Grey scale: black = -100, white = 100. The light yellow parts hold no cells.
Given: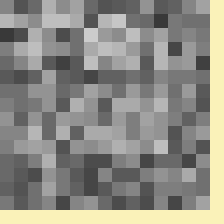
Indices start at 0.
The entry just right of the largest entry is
21
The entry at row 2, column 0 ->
-55
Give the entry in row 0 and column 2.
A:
-18
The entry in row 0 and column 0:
4
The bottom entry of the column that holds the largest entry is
15
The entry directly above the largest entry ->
-35
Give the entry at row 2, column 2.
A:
38
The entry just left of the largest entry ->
-12
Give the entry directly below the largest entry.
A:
33
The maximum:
60
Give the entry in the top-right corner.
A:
27
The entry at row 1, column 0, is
43
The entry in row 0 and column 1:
-35
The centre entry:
-30
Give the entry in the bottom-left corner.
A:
-6
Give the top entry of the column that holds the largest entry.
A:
-18
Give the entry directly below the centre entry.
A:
-18
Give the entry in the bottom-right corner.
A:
27

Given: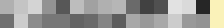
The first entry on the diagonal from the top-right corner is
-70
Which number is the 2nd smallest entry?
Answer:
-49
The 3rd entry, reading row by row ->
66
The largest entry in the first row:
77
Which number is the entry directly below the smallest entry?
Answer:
15
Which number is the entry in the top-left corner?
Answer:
38
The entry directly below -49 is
20
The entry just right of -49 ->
-37
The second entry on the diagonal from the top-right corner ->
20

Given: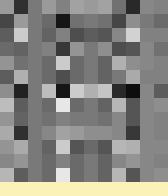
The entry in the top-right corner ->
1
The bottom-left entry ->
43
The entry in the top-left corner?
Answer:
21
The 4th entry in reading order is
21
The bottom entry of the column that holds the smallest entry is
-33
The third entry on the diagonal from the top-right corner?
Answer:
65
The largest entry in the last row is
81
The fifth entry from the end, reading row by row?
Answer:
-22
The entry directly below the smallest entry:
-33
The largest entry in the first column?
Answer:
48
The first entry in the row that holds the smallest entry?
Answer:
11
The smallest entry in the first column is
-45
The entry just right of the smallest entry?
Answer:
6
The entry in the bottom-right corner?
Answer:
11
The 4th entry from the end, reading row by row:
43
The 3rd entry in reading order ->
-5
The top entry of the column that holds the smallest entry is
-68
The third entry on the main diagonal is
-5
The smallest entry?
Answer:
-89
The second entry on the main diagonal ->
21
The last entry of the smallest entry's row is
-27
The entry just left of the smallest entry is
-68

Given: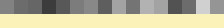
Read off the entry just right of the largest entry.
17
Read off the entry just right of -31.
-3
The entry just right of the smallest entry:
-31

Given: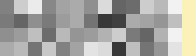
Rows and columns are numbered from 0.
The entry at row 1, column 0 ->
-4
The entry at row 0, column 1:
61
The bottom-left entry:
34
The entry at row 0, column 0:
1
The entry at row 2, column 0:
12
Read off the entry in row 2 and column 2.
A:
50
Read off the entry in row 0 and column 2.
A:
84
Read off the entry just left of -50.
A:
-56
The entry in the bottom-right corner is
78
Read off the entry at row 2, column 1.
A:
22
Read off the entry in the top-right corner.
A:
90
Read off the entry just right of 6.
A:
28

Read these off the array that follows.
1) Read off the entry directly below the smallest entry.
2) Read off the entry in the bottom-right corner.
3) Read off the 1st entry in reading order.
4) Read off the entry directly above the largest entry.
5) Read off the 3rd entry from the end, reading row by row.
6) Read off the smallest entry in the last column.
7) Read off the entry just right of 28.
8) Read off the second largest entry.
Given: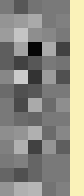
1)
-32
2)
0
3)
-5
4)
-49
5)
43
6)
-49
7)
-96
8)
54

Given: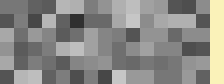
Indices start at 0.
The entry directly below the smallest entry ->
-13
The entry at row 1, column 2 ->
-44
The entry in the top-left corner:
-7
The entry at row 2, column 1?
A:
-13
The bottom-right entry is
-24
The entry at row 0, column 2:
-24
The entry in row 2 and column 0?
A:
32
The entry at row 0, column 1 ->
-7
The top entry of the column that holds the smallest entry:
38
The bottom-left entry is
-34
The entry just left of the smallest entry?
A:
-24
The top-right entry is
10
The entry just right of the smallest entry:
-18

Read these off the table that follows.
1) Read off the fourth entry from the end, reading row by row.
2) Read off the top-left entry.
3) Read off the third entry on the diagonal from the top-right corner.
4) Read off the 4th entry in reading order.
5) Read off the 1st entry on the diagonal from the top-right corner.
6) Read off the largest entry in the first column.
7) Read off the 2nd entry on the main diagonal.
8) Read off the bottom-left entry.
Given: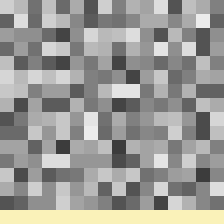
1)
68
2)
62
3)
0
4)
50
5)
0
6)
68
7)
73
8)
-35

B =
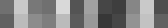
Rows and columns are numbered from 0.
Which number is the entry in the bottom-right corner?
-24
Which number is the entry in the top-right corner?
-39
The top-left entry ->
-12
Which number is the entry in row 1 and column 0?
-24
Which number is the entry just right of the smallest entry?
-45
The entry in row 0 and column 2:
-6

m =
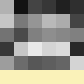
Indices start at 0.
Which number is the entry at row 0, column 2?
-47
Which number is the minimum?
-86
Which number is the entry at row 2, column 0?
-10
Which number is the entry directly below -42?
55
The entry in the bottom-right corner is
66
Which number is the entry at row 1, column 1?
-5
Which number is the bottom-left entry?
23
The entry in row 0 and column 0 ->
40
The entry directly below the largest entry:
-32
